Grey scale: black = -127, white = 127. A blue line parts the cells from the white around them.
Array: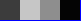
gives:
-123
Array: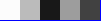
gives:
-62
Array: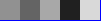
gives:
89
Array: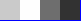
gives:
-77
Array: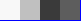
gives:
-34
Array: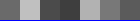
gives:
-36
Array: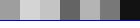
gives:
-109
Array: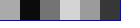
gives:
-72
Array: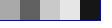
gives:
-105
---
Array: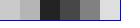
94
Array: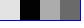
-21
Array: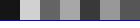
-41
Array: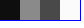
123
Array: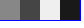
-102
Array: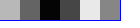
6
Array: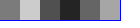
38
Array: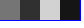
-106
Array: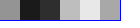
40
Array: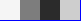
78
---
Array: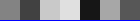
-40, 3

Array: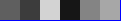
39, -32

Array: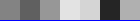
48, 3

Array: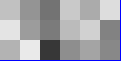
93, 51

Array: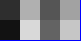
34, -109

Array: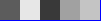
68, -35

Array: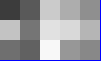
15, -16

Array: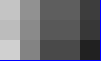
-66, 80
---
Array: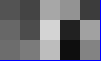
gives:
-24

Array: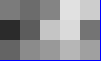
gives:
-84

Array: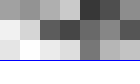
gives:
113

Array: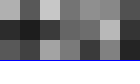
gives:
-83

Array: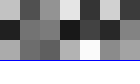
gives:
-95

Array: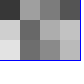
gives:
79

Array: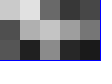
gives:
-48

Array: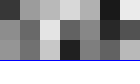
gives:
13
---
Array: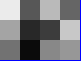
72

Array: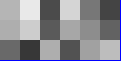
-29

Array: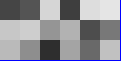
-7

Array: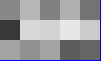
75

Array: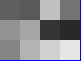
-86

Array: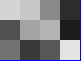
-99

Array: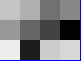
-125
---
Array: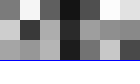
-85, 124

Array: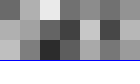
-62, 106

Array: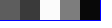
123, 123

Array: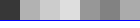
94, 94

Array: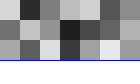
-96, 105

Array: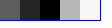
-127, 119

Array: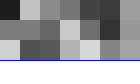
73, 87

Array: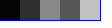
9, 64
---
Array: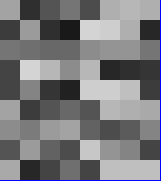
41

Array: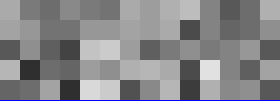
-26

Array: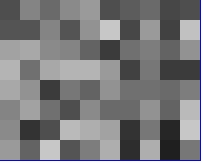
26

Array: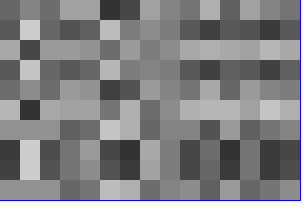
18

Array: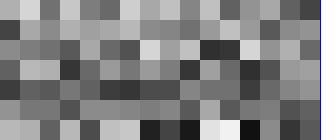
56

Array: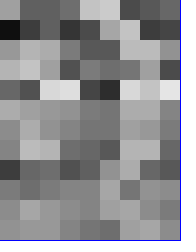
18

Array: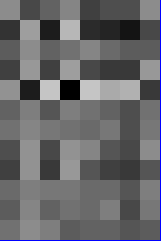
-14
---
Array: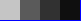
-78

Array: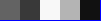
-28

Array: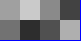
32

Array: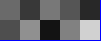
1

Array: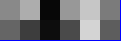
45

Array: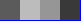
-36
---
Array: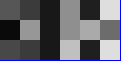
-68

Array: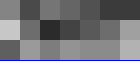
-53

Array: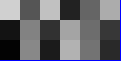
-42

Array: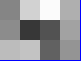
82

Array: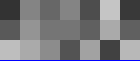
4

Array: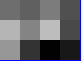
-31

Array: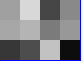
88

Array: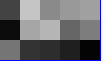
69

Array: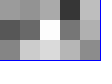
19

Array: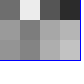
108
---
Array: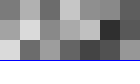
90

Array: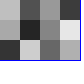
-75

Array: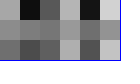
-16

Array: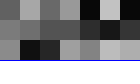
11

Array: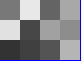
-76

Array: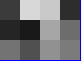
-12
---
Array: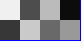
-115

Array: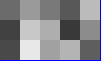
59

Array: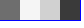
-69

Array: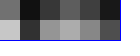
-103

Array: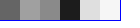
118

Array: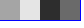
-21

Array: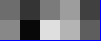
-63
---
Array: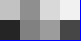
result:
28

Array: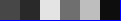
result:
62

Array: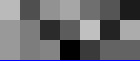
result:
-28

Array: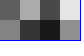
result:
-102

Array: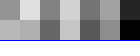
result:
13

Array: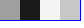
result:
116

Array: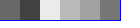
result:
34

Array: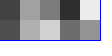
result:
-18
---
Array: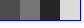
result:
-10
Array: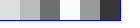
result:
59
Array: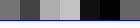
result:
-61
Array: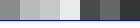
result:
58
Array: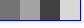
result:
35
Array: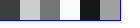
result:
77
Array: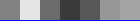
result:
101
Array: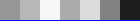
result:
56
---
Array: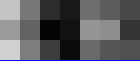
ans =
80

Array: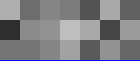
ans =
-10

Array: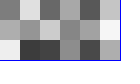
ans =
110

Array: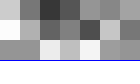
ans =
21

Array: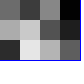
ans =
-83

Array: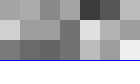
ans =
-5

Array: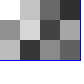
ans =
60

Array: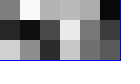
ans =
80

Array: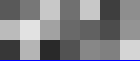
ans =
-72
